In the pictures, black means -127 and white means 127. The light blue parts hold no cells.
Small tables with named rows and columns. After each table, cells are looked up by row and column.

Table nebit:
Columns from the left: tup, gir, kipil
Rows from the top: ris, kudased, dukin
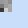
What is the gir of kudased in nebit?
29
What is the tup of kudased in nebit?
-4
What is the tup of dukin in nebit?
-71
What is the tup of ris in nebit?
24
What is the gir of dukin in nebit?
78
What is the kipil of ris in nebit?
15
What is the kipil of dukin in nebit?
37
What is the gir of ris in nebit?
31
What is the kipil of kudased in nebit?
40
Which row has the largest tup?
ris

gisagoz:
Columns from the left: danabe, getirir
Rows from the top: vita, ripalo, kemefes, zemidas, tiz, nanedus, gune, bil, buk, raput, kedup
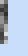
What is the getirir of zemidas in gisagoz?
-79
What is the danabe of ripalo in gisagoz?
-29
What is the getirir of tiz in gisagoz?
-47
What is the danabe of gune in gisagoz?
-11
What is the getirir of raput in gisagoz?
4
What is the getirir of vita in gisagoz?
-11
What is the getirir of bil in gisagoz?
46
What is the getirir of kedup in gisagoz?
64
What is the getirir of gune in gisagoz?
45
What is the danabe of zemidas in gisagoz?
-19
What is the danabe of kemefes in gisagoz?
-71
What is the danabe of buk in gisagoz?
-62
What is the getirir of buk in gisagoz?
94
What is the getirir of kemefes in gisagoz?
-53
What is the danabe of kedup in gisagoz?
-34
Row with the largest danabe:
vita

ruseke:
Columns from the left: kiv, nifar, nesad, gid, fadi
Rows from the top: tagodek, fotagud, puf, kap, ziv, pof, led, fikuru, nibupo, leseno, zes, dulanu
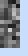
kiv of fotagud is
13
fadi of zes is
-27
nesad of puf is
-21
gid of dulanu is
-34
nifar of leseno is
-27
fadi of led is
-17
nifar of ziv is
-72
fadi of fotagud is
-99
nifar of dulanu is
-26
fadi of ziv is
57
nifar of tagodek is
-14
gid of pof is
-54
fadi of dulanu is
-20
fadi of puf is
9

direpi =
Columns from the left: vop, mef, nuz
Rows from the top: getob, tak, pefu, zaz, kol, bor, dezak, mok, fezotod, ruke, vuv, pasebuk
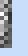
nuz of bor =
-68
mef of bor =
-5
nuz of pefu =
-35
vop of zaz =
126
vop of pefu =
10
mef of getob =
67
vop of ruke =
-52
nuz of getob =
-55
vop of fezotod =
72
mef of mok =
17
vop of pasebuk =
-54
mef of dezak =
-11
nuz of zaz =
-79
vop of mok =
45
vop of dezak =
47
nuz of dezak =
-14
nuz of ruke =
-29
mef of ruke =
5
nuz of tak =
11

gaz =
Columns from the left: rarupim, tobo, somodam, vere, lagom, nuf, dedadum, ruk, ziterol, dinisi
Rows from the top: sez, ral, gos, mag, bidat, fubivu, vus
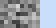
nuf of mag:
-53
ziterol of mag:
62
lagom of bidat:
22
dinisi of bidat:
48
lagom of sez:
-34
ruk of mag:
16
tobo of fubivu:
53
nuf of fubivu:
16
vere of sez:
-21
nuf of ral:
-55
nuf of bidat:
58
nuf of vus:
-29
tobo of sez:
9
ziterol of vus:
38
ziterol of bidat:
69

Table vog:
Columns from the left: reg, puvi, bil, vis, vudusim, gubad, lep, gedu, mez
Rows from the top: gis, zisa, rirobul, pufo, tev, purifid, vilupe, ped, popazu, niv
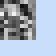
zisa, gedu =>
26
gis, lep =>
75
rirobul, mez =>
8
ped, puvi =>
69
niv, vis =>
-2
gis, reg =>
-94
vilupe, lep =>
68
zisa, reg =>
-56
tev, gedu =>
-63
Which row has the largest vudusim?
pufo

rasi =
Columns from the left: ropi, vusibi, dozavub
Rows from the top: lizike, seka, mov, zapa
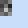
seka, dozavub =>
-92
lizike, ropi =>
-37
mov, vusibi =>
65
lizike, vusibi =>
-46
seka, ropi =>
-65
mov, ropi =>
-38
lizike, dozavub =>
0
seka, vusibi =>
-7
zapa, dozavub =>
17

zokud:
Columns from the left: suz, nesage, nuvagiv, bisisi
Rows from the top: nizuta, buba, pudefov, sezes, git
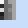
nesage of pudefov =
-18
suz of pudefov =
89
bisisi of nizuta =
37
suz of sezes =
-97
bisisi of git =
37
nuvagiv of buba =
-12
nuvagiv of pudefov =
9
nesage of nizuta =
-18
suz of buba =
-84
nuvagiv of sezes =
-10
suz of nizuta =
116
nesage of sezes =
-18
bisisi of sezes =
37
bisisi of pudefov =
37
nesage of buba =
-18
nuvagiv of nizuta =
33

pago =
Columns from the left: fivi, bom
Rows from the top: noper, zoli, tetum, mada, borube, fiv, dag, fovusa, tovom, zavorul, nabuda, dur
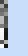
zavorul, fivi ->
112
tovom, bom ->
-104
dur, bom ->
-106
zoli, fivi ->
40
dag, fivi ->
-4
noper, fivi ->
-58
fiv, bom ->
-43
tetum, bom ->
-14
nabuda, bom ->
53
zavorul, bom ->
-101
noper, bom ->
44
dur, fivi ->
124
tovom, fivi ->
117
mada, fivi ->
-9
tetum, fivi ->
-23
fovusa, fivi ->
120
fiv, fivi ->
57
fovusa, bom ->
-98

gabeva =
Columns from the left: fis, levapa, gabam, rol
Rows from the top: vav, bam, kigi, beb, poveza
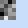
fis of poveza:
-19
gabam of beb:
29
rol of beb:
33
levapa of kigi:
-15
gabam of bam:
-2
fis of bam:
17

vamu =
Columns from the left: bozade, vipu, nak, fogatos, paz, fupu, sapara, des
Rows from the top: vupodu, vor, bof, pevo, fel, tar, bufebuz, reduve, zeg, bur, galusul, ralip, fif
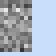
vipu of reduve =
-20
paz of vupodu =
-13
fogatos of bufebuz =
-10
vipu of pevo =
53
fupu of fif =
-77
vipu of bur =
57
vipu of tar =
75
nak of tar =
47
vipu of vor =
-4
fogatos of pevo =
-9
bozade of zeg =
43
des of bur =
-12
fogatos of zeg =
23
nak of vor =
-45
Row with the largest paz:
bof

